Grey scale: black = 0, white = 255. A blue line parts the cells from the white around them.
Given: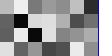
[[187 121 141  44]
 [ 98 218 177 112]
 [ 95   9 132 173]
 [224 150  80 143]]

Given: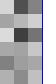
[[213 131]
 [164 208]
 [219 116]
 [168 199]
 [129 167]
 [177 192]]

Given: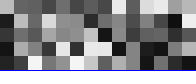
[[188  96 110  92 234 220 159]
 [ 28 104 143  44 134 129  15]
 [ 54  88 135 194 138  96  47]
 [ 20 129 231 233  21  29 125]
 [ 35 245 146 199 176  21  43]]

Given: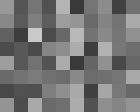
[[152 117 180 117  65]
 [136 126 156 105 116]
 [ 97 201 104 115 118]
 [ 76  74 141  62 119]
 [158 114 172 101  72]
 [106 123 108 108 117]
 [ 72  80 143  64 120]
 [148 169 111  82 133]]

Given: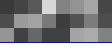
[[ 58  89 131 165]
 [ 76 163  61 124]
 [149 103  65 171]]

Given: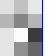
[[224 231]
 [181 181]
 [228  59]
 [229 101]]

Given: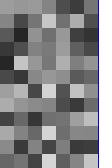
[[157 154  77 117]
 [133 117 113  79]
 [ 89 146 152  51]
 [ 56 130 156  72]
 [ 38 151 175 148]
 [ 73 136 142 103]
 [159  71  82 144]
 [172 139  76 107]
 [ 67  54 115 190]
 [169 104 110 134]
 [138 131 126  61]
 [102  67  95 197]]

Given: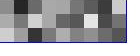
[[141 106 166  92 203]
 [172 208 102 228 115]
 [206  52 174 144  85]]
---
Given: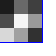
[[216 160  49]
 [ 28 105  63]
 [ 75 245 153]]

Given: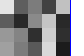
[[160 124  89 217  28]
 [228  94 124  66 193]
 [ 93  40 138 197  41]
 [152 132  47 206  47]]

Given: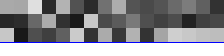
[[199  24  79  63  96 203  51 171  56 178  51 165 207 200 192 189]
 [169 167 223  42 179  82  43 113 173  84  74  84 106 124  96  50]
 [ 40  45 104 172  49  25 199  74  91 121  79  65  77  34  64  71]]

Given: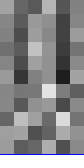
[[156  93 103 174  80 137]
 [162 102  89 181  86 130]
 [134  91 153 143  65 133]
 [130  76 157 136  66 155]
 [112  92 194 147  61 116]
 [133  76 160 145  51 138]
 [154  54 129 145  30 163]
 [134 119 120 226 125  95]
 [135  88 145 153  74 138]
 [102 190 160 106 219 116]
 [159 163  80  99 171 146]]

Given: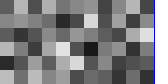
[[188 112 187 134 157  76 107  95  52 109  50]
 [ 93 181  78 175 117 136 146  67 135 182  70]
 [135 147 129 109  41  73 216  79 160  63 139]
 [ 92  53  84 138 104 150 126  93  72 172 223]
 [183 125  61 166 226  81  24 123 145  51 125]
 [ 42  84 157  93 173 216  84 136  65  80  91]]

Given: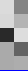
[[170 173]
 [219 132]
 [216 180]
 [ 41 221]
 [170  99]]

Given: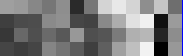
[[ 69  61  69 133 116  91  63  95 160 191 242   1 152]
 [159 154 135 118 142  42 119 212 232 212 142 197 110]
 [ 63  75  77 138 144  70  66 137 173 225 240  16 155]
 [ 55 104  79 106  88 152  79  85 123 176 183  37 141]]
